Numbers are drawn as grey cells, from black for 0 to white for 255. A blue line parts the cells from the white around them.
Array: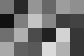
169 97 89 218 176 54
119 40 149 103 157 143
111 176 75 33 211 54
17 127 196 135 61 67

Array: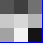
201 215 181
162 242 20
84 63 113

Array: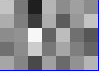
196 120 31 181 140 160 140
173 127 60 173 92 152 196
166 133 73 160 106 146 181
140 146 247 100 189 112 86
112 140 204 120 166 127 100

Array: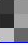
193 102
60 150
40 164

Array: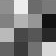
186 72 86 40
143 237 107 121
129 179 150 17
99 58 114 215

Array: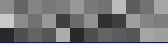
202 139 114 152 63 107 145 48 63 158 132 126
139 100 132 120 126 152 120 114 188 92 114 165
41 79 100 86 172 41 79 100 92 86 165 158

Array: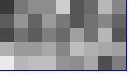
234 183 190 190 148 141 168 79 127
176 154 154 168 134 190 176 168 160
92 148 100 154 120 86 114 134 100
72 114 92 127 106 160 114 183 86
57 120 141 141 205 86 106 183 134

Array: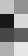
196 145
175 230
71 93
24 217
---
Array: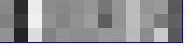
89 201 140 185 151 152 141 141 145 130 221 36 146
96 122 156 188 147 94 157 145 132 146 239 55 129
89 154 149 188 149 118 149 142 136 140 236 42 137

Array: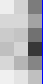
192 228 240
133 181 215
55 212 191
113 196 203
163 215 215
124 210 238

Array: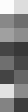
61 131
139 226
102 68
71 111
56 69
141 160
110 136
221 252

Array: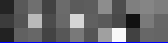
101 103 65 248 160 85 121 87 67 103 97 34
102 122 17 73 90 96 214 105 76 186 84 60
125 133 127 77 141 93 91 107 66 111 89 36

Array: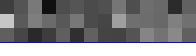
96 137 115 133 84 67 68 97 47 95 61 41 70 95
112 128 104 109 111 160 70 75 119 88 107 126 90 198
97 43 105 110 78 118 80 75 85 77 16 121 84 62

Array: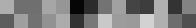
79 109 176 210 154 156 201 120 50 172 146 113 159 93
131 51 176 61 68 161 115 43 5 150 166 111 111 174

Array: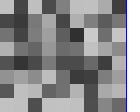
105 134 78 192 194 193 78 192 194
182 169 77 179 113 100 184 191 87
158 126 63 59 112 189 140 161 146
179 62 105 75 75 122 73 52 82
139 165 193 114 107 151 101 115 177
197 110 202 48 94 159 125 67 115
119 91 127 176 70 168 121 58 70
62 171 192 191 128 75 191 69 192

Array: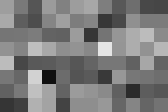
115 101 133 102 152 142 142 67 163 177 63 53
86 93 43 96 138 148 155 99 164 192 121 97
110 116 119 151 57 90 84 108 16 210 103 119
99 167 97 119 119 100 86 99 91 89 71 188
183 146 173 149 229 136 147 142 168 191 132 146
138 188 173 150 116 54 156 97 99 124 118 117
123 123 144 73 55 133 125 160 133 77 94 169
70 72 110 88 126 167 157 129 155 85 121 158
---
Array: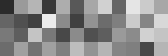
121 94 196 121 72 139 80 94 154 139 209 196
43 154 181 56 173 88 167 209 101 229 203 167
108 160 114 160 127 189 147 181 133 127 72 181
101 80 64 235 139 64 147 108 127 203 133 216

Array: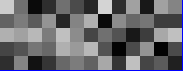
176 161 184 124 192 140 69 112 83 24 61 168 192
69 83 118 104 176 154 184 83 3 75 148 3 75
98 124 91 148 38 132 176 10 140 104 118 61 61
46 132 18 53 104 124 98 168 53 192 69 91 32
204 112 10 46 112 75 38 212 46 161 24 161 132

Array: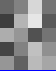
61 180 230 89
103 130 215 116
68 130 192 144
150 97 186 166
173 150 81 116

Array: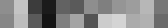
135 189 90 20 127 164 83 204 212 171 177 106
142 196 60 27 98 90 142 127 149 157 183 119

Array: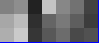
174 202 54 88 108 73 81
167 188 47 101 121 94 60
129 142 34 196 135 114 66

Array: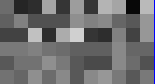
66 66 193 45 172 208 53 45 129 66 151
114 102 143 108 137 88 137 151 121 88 121
121 121 129 114 108 96 96 96 137 102 102
88 114 114 143 121 88 74 74 137 108 81
96 129 81 81 81 143 129 137 102 88 151
108 37 45 165 53 157 53 180 165 8 186

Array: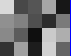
217 72 85 166 23
144 129 79 44 122
50 160 29 209 100
137 92 15 202 174

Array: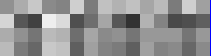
145 172 200 138 131 207 123 193 178 193 166 186 123 207 160
172 145 117 186 178 110 166 138 145 117 152 152 152 117 152
186 123 103 200 193 95 160 131 123 95 160 131 138 103 138
213 87 65 238 219 79 110 166 87 50 178 131 73 79 95
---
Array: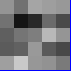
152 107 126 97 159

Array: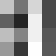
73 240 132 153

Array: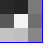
123 243 195

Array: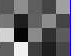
160 141 138 240

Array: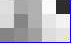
45 229 160

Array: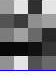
227 144 161 9

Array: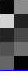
140 211

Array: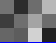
184 164 93

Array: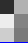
178 237
